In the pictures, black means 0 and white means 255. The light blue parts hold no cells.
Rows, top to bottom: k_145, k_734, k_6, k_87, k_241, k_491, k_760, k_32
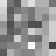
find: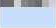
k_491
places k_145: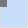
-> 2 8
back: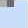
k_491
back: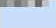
k_6

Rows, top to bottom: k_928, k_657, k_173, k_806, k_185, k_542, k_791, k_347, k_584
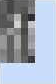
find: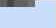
k_928
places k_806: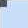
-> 1 2 4

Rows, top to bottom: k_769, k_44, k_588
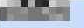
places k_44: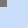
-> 5 6 9
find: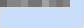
k_44
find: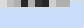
k_769
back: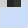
k_769
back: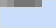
k_588

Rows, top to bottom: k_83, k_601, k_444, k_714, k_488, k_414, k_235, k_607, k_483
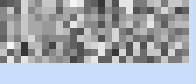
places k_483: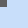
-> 12 15 16 18
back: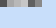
k_414
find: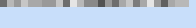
k_714

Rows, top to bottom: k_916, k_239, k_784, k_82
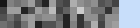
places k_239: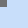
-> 14 15
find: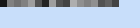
k_916
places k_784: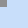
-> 4 7 8 11 13 14 16 17
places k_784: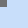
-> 2
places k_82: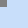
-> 11
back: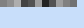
k_916

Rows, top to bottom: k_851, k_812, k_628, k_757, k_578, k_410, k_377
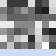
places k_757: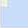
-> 1 2 6 8
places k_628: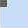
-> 2 3 4 6 8
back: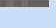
k_628
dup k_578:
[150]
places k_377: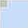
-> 2
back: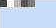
k_377
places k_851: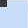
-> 2 3 4 6

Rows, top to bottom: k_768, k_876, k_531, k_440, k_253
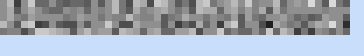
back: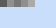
k_876
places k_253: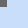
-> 21 24 25 33 35 36 38 40 48 50
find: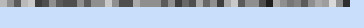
k_440
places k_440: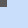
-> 3 9 13 24 35 44
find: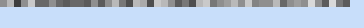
k_768
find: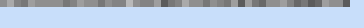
k_531
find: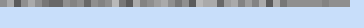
k_876

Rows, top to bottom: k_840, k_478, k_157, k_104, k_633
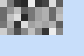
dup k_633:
[135]
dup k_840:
[52]
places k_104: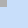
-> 2 6 8
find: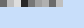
k_157

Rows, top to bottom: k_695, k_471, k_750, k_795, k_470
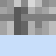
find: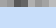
k_471
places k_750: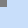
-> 1 2 4 5 6 7 8
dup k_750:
[126]

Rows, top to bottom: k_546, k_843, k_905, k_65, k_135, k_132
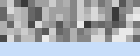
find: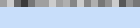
k_546
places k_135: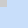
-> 4 8 15
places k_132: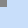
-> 3 9 12 13 16
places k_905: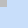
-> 3 7 9 13 15
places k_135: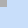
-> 1 3 5 11 14 17 20
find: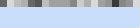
k_843

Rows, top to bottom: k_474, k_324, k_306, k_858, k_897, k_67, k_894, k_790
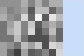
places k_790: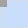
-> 1 4
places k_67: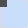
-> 5 6 7
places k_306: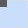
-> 7
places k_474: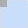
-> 4 6 8 9

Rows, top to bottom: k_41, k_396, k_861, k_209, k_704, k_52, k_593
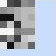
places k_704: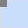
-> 3
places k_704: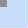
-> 4 5
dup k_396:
[186]

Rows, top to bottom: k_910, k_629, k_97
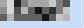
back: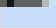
k_97
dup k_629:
[96]
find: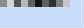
k_629
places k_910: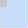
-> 8
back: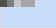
k_910
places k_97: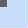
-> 1 3 4 5 6 8

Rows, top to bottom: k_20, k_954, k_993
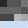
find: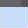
k_954
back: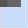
k_954
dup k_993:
[69]
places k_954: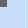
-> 1 2 3

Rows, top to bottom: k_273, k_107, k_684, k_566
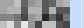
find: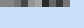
k_684
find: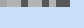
k_107
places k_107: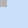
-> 2 3 5 6 8
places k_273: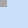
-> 1 2 6 9
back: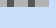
k_107

